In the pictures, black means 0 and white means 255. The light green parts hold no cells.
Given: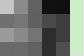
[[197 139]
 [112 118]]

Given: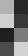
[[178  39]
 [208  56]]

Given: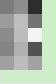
[[124 142]
 [156 189]]

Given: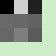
[[  0 207]
 [105 104]]

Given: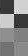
[[ 56 209]
 [205  56]]

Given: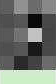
[[ 94 144]
 [ 79  86]]

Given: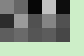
[[131 102]
 [ 44 155]]
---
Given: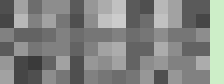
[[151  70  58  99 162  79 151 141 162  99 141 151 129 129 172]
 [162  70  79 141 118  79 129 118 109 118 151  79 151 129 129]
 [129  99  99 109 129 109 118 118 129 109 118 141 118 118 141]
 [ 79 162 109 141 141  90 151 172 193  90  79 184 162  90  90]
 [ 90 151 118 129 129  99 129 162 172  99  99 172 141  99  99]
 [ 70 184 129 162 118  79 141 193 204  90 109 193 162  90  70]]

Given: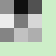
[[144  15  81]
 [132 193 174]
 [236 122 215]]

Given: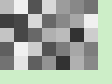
[[187 240  83 216 156 136 114]
 [114 228  95 147  50 176 136]
 [196  71 104 176 187  50 205]
 [ 95 240 205  83 125 167 125]
 [ 62  71 216 104 136 167 240]]

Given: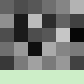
[[111 152  15 170 133 122]
 [ 77  26  77  87 198   6]
 [ 99  77  87 111 133 179]
 [ 56 122 161 122 152  65]
 [143  26 188  44  99  65]]

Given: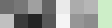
[[192  58  36  88 245 150 140]
 [109 119 160 100 234 172 182]]

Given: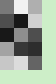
[[163  55  45]
 [ 24 142  78]
 [199 220 100]
 [121 241 175]
 [ 78  24 209]]
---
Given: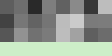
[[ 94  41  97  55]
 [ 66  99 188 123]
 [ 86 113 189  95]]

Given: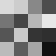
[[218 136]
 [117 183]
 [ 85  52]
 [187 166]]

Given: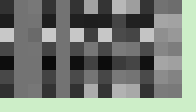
[[ 50 120 115 162 184  52 109]
 [ 29 116 115  30  69  32 162]
 [200 106 115  63  75 196 152]
 [ 72 116 115 119 123  75 125]
 [ 13 115 115  66  59  17 160]
 [ 72 115 115 117 121  74 131]
 [ 48 119 115 172 178  50 121]]

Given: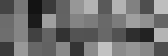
[[ 68  19  98 179 179  78]
 [108  27  99 124 124 144]
 [110  65  50  82  82  34]
 [ 58 103 137 139 139 136]]

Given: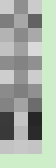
[[204 203]
 [125  98]
 [179 169]
 [194 218]
 [140 144]
 [206 205]
 [139 144]
 [131 108]
 [ 58  38]
 [ 57  42]
 [195 196]]

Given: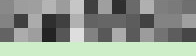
[[137 159 156  64  47 176 122]
 [131 172  64  99 102  66 131]
 [ 99 158  86 130 171 156  93]]

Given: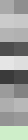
[[169]
 [203]
 [180]
 [ 77]
 [229]
 [ 58]
 [155]
 [174]
 [147]]
